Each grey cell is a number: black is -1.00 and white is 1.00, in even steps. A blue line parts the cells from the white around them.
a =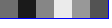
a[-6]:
-0.14
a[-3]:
0.84
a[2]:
0.05

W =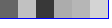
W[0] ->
-0.21
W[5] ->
0.66
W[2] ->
-0.56

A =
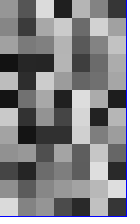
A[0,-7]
0.18
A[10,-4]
0.19
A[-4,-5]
-0.38
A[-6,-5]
0.15
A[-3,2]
-0.15
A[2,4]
-0.30
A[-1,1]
0.03
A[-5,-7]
0.28
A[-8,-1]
0.30
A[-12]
[0.18, -0.33, 0.72, -0.76, 0.42, 0.03, -0.58]
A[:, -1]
[-0.58, 0.26, 0.52, 0.35, 0.30, -0.77, 0.43, 0.23, -0.20, -0.68, 0.74, -0.58]
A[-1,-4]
-0.41
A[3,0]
-0.86
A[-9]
[-0.86, -0.70, -0.71, 0.42, -0.51, -0.16, 0.35]
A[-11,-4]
0.59
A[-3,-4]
-0.01
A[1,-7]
0.05
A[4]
[0.48, -0.65, 0.60, 0.22, -0.21, -0.12, 0.30]
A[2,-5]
0.00
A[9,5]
0.74
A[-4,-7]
0.14
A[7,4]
0.63
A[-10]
[0.26, -0.04, 0.00, 0.41, -0.30, 0.03, 0.52]

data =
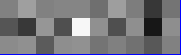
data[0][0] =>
0.01
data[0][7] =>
-0.02
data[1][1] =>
-0.56
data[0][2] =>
0.01
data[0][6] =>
0.24
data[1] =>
[-0.33, -0.56, 0.18, -0.38, 0.94, 0.13, -0.38, 0.12, -0.82, 0.11]
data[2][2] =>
-0.29
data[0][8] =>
-0.57
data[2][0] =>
0.09

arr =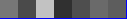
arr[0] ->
-0.07
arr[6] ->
-0.27
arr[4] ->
-0.39

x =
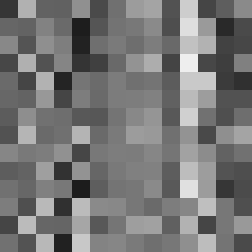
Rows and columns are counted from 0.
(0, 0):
-0.58
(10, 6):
-0.09
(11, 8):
-0.17
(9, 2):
0.25
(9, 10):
0.48
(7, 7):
0.22
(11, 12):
-0.07
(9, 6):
-0.05
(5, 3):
-0.46
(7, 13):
0.29
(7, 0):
-0.36
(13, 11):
0.48
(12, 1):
0.47
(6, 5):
-0.32
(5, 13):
-0.36
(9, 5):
-0.20
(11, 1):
-0.38
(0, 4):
0.13
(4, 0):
-0.17
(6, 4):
-0.31
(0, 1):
0.39
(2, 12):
-0.48
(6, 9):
-0.31
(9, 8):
0.01
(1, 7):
-0.06
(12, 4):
0.30
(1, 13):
-0.42
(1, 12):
-0.68
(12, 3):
-0.21
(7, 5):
-0.17
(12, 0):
-0.46
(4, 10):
0.58
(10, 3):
-0.06
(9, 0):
-0.27
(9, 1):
-0.22
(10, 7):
-0.07

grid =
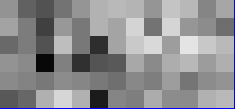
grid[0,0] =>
0.15
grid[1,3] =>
0.19
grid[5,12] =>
0.45
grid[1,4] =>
-0.06
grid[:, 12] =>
[0.30, -0.14, 0.45, 0.37, 0.15, 0.45]
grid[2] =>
[-0.18, -0.03, -0.36, 0.49, -0.06, -0.64, 0.29, 0.58, 0.70, 0.23, 0.79, 0.57, 0.45]
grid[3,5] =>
-0.34
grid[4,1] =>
0.03
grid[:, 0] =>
[0.15, 0.28, -0.18, 0.15, 0.08, -0.31]
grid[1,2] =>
-0.50
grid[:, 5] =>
[0.40, 0.40, -0.64, -0.34, -0.05, -0.79]
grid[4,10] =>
-0.08
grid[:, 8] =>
[0.17, -0.10, 0.70, 0.08, -0.01, 0.35]
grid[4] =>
[0.08, 0.03, -0.06, 0.10, 0.05, -0.05, -0.13, 0.07, -0.01, 0.23, -0.08, 0.10, 0.15]
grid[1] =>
[0.28, -0.03, -0.50, 0.19, -0.06, 0.40, 0.29, 0.66, -0.10, 0.67, 0.18, 0.10, -0.14]
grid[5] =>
[-0.31, -0.19, 0.38, 0.68, 0.39, -0.79, 0.04, -0.01, 0.35, 0.10, 0.09, 0.39, 0.45]
